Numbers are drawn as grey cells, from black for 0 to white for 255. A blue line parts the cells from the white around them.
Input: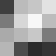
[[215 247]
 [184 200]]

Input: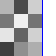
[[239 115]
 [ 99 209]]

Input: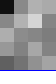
[[178 213]
 [140 134]]

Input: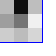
[[117 240]
 [188 214]]

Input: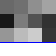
[[124  82]
 [187 204]]

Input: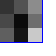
[[ 11 110]
 [ 21 201]]

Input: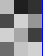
[[210 150]
 [167  62]]

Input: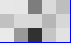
[[217 216]
 [153  49]]
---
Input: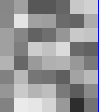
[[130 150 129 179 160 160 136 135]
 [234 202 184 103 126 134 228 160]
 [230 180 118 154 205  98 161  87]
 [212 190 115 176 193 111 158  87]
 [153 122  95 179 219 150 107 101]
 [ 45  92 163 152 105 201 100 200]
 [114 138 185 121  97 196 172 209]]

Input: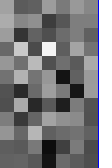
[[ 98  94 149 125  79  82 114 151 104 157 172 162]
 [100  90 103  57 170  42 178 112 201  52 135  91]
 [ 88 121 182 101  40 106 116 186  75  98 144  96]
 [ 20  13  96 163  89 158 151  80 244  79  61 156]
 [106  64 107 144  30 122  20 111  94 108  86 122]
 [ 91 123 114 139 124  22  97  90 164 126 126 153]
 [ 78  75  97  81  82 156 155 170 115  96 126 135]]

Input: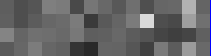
[[ 90 132  96  94]
 [103 101  78  78]
 [124 112  92  85]
 [102 110 103 127]
 [ 97 105 107 123]
 [ 52 120 123  73]
 [ 41  94  58 118]
 [101  96  89 104]
 [100 104 101  88]
 [ 86  92 123 111]
 [ 64  84 217  79]
 [122  69  78 102]
 [ 92  63  73 104]
 [155  69 159 178]
 [105  96 112 100]]

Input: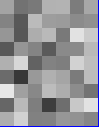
[[174 102 231 107 176  88 150 131 163]
 [209 185 160  56 215 149  87  88 114]
 [129 126 136 153  98 132 173 187 121]
 [130  61 188 176 130  90 185 157 178]
 [151 110 173 165 126 138 121 155 179]
 [146 200 140 123 210 138 226 139 124]
 [134 226 115 188 190 185 203 144 167]]

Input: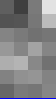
[[103 130 174 152 132  83  95]
 [122 145 180 133 122  85  63]
 [118 149 136 163 113 119 122]
 [134 131 113 133 118 187 226]]

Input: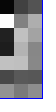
[[147  72 193  29  33 253   6]
 [122  89 191 179 192 129  65]
 [142  87 136 135 163 174  83]]
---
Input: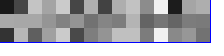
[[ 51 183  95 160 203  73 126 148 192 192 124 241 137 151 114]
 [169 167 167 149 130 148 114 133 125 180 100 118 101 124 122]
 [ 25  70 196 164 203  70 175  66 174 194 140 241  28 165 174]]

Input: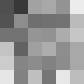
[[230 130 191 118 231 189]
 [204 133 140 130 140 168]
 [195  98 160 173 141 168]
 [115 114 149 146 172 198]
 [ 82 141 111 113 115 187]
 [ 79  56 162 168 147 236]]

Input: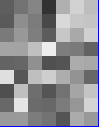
[[153 154 124 115  84 171 153]
 [104 229 107 104 123 150 212]
 [ 79 191 110  85 114 165 196]
 [223  86 191 206 173 147 103]
 [ 99 102 144  80  84 172 168]
 [164 163 192 237 125 122  98]
 [122 152 126  92 199 169 208]
 [ 90 142 123  72 217 199 196]
 [ 94 115 133  50 176 210 190]]

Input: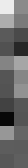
[[ 87  95]
 [ 93  92]
 [151 101]
 [  8  84]
 [ 66  86]
 [ 83 146]
 [ 85 134]
 [132 166]
 [ 81  39]
 [ 90  74]
 [173 122]
 [236 138]]

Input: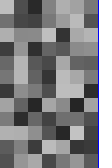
[[ 81 150 169  72 120 150  90]
 [ 92 129  60 187 166  53  58]
 [177 175 143  84  39 195  65]
 [123  45 103  66 111 113  79]
 [163  99  38 166 138  37 163]
 [ 57 141 122  78 189 188  44]
 [118 182  98  53 187 168 123]
 [104 181  88  73 168  99  95]
 [ 61 149  47 101  88 139 143]
 [175 137 138 191  51 169 180]
 [113  71  66 120 155 186  83]
 [190  78  41 130 175 162 120]]

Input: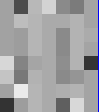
[[ 51 157 181 170  95 216 164]
 [162 235 181 170 174 179 164]
 [196 120 178 170 138 149 164]
 [215 132 165 170 142 179  52]
 [162 157 181 170 138 179 164]
 [162 157 181 170 138 179 171]
 [162 189 181 170 170 179 164]
 [162  76 184 211 138 123 164]]

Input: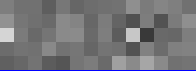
[[ 96 103 115  92  85 117 124 106 160 138 166 138 113 116]
 [108 115 113 137 114 118 102 116 113  83 129 108 128 130]
 [213 123 105 117 138 139 106 126  92 199  57 105 103 126]
 [146 118 112 106 138 132 103 124 100  81 125  82 123 143]
 [126 113 113  94 119 102 109 112 114 143 123 133 127 113]]

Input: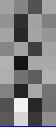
[[ 89 214  55 141]
 [ 81 242  38 112]
 [130  34 168 115]
 [174 114  93 177]
 [178  21 169 169]
 [134 163  62 163]
 [165  39 164 150]
 [146  48 162 128]
 [162 133  82 168]]

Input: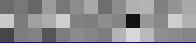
[[ 70 125 130  85 125 139 134 125 180 216 185 143 138 134]
 [201 124 160 173 206 129 126 141 132  17 152 136 206 177]
 [108 119 103 156 119 140 169 110 140 176 179 128 148 169]]
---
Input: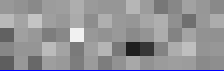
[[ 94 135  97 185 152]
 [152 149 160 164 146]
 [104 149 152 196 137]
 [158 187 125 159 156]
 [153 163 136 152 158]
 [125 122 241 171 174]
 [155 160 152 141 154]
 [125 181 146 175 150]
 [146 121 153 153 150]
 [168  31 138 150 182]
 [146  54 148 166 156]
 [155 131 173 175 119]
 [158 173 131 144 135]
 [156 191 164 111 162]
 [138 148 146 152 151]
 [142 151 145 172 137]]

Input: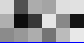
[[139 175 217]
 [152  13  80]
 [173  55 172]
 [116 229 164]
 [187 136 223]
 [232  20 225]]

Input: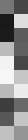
[[193  88  61 185 246 242 187  27  25 118]
 [149 197 105 236 198  71  95  92 222  70]]

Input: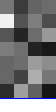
[[ 44 103 102 124  85 240 118]
 [159  67 109 112  36  82  59]
 [ 97 174 156  34 108 126 100]
 [ 22 119 141  24 153  77 108]]

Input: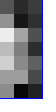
[[140 157 207 188 237 146  85]
 [  8 157 138 126 165  23  42]
 [ 34  73  96  45  80  48  60]]

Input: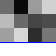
[[159 187 109]
 [215 106   9]
 [ 45  69 155]
 [119  76 209]]

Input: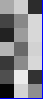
[[  5  79  56 181  34  68 170]
 [211 235 139 105 156 136 207]
 [143  50 216 210 216 216  44]]

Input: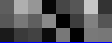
[[ 26  87  94]
 [ 58 120 175]
 [ 66  95 150]
 [ 12 138   6]
 [120   1  70]
 [  1  61  86]
 [121 129 198]
 [119  85  51]]
